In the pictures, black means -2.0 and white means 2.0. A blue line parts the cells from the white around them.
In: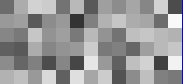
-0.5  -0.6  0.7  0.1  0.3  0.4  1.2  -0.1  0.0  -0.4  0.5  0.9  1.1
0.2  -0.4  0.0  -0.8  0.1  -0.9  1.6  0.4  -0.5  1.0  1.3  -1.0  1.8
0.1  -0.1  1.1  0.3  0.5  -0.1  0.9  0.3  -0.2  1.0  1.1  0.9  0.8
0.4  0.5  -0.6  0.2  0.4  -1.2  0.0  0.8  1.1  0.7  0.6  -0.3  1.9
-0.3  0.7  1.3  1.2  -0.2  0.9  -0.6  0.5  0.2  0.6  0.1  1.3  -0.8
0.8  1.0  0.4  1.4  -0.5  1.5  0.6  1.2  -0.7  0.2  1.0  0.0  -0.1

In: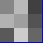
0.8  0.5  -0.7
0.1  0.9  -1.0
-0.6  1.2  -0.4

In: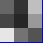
-0.9  -1.4  0.4
-0.4  -1.2  1.0
1.6  -0.2  -0.7

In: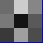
-0.1  -1.7  -0.6
-1.1  0.5  -0.8
-0.3  1.2  0.1

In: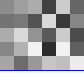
0.6  -0.3  0.4  1.1  1.0  1.7
-0.2  -0.1  -0.7  1.4  -1.1  0.1
0.2  0.5  0.7  -1.0  1.2  -0.4
0.1  0.8  1.8  -1.3  1.8  -0.5
0.7  1.4  0.3  -0.6  1.2  -0.8

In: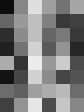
0.7  -1.2  1.7  0.4  1.2  -0.8
-1.7  -0.9  1.3  0.2  -0.9  -0.7
-0.3  -0.5  0.5  0.7  0.9  -0.3
-1.5  -0.2  1.3  -0.6  0.3  -1.4
-1.8  0.1  1.5  0.5  -0.2  0.6
-1.3  0.2  1.0  -0.4  -0.1  -1.1
-1.0  0.3  1.6  -0.8  1.1  0.1
-0.4  0.4  1.0  0.0  -1.1  -1.0

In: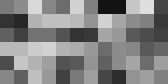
-1.2  -1.4  0.8  1.0  1.0  0.9  0.3  1.3  0.6  0.2  0.0  -1.1
-0.5  -1.0  -0.2  -0.2  -0.7  -1.2  -1.1  0.6  0.4  -0.6  -0.8  -1.0
0.1  -0.5  1.0  0.4  -1.0  -0.1  0.5  -0.9  -1.3  0.3  0.5  0.0
-0.1  0.2  1.4  0.1  -0.3  1.3  0.0  -1.7  -1.7  1.1  1.5  -0.9
0.9  0.9  1.2  1.3  0.8  0.7  0.4  -0.3  0.2  0.1  -0.6  -0.4
-0.8  1.1  0.8  0.5  -0.7  -0.6  0.3  -0.5  0.2  0.6  -0.3  0.5
